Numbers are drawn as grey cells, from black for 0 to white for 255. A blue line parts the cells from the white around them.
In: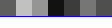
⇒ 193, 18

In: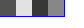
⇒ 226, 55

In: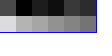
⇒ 220, 1

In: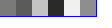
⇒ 240, 42

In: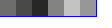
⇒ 195, 39

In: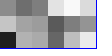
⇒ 249, 30

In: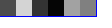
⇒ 212, 5

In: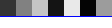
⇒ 233, 4
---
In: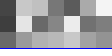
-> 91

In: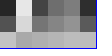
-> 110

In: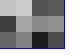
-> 203

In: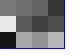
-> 112

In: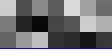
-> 219

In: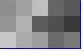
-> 191
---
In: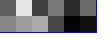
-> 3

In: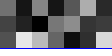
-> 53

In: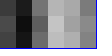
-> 161

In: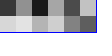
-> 130

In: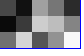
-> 189

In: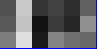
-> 38

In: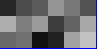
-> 99

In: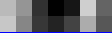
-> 172

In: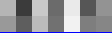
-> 126
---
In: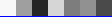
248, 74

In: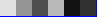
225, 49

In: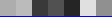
173, 144

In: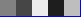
129, 190

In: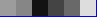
156, 221

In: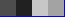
77, 163

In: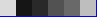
219, 190

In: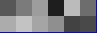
87, 73

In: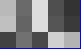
185, 179
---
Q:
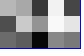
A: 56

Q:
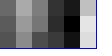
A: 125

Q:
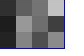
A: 116

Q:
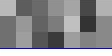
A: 106

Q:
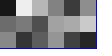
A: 182

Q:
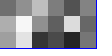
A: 190

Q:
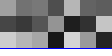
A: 120

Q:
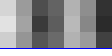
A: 78
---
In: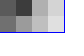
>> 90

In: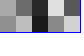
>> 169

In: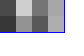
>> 74

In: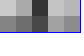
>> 202

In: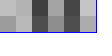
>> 191

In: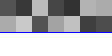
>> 83
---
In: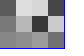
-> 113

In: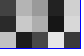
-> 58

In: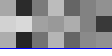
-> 145

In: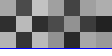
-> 153

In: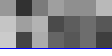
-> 62

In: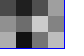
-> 189

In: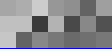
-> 120

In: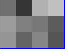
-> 85

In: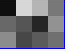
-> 112

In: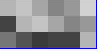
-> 181
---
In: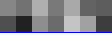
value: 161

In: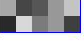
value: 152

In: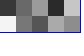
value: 170

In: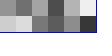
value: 141

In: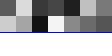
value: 107

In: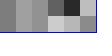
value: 183

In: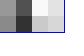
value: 202
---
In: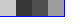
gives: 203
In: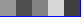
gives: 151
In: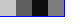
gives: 200
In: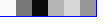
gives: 250
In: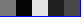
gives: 120
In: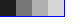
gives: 30
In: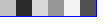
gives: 194
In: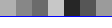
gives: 176
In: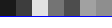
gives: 26
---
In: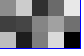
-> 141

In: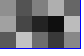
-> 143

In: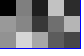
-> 1

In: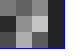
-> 121

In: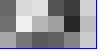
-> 104

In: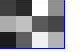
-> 63

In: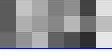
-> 92

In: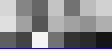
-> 214

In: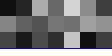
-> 17

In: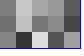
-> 127
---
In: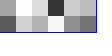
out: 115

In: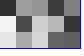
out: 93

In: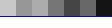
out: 20

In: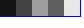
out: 232

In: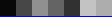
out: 173

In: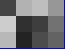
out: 99
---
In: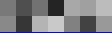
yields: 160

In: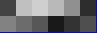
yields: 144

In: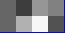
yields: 150

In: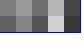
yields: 182

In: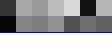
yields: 18

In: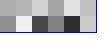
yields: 226

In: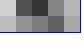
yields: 133
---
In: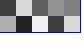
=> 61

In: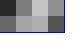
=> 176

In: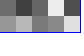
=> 137

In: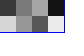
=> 86

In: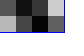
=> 4

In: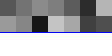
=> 64

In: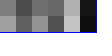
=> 196

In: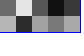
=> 120

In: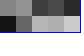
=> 175

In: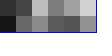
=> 85
